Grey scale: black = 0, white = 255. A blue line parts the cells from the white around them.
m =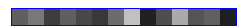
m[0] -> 95
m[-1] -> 30
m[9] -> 78
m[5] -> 56
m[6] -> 108

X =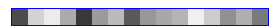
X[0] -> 76
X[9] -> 168
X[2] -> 236
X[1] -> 211
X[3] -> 171

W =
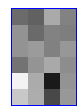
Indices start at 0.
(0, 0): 107
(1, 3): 126
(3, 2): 169
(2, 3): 151
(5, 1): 173
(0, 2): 170

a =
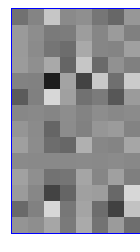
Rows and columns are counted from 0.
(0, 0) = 113
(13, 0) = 148
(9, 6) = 139
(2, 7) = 160
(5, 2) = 215
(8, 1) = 140
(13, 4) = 170
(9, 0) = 138
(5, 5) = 123
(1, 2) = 122
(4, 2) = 29
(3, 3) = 101
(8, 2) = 109
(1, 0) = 154
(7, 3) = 140
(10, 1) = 143
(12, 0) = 105
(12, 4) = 164
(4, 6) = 111
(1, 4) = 157
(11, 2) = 67
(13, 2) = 166
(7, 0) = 149
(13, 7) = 110
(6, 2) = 133
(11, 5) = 157
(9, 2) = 137
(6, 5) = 141
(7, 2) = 101
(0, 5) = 118
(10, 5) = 134
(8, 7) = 166
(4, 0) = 130

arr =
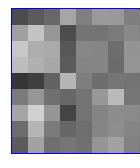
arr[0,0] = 76
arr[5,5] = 151
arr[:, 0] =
[76, 160, 199, 188, 53, 122, 165, 108, 91]
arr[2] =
[199, 173, 170, 88, 135, 133, 109, 148]
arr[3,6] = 107
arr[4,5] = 109
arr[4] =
[53, 63, 98, 181, 126, 109, 118, 115]
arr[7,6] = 142
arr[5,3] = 104
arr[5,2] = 112
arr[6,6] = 140
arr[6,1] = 209
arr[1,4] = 116
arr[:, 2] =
[103, 150, 170, 167, 98, 112, 149, 123, 111]
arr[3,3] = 91
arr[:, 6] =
[153, 122, 109, 107, 118, 186, 140, 142, 161]
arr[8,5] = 149

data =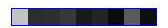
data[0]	195
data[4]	26
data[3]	56
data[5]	36

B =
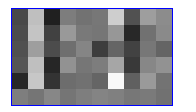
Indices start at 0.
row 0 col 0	72
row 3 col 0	85
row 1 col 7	40
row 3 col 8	135
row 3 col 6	166
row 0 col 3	125
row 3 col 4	118
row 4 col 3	109
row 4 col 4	113
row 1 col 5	118
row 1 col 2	65
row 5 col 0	126
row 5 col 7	119
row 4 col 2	51
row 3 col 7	57
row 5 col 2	135
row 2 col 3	111
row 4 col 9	115

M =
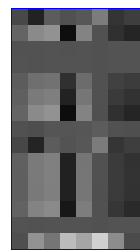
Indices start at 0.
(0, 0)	72
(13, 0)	83
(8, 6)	53
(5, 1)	122
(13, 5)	81
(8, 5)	123
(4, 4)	108
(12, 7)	42
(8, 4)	87
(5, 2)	127
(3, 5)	81
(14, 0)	79
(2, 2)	83
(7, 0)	81
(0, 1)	34
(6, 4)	131
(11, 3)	33
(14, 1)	146
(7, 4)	86
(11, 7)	50
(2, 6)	83
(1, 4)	131
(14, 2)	117
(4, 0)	92
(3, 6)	83
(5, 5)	81
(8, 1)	36
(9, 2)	128
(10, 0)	95
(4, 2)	114
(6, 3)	13
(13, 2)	83
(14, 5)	208

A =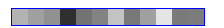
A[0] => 179
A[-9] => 47
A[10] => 122
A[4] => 115
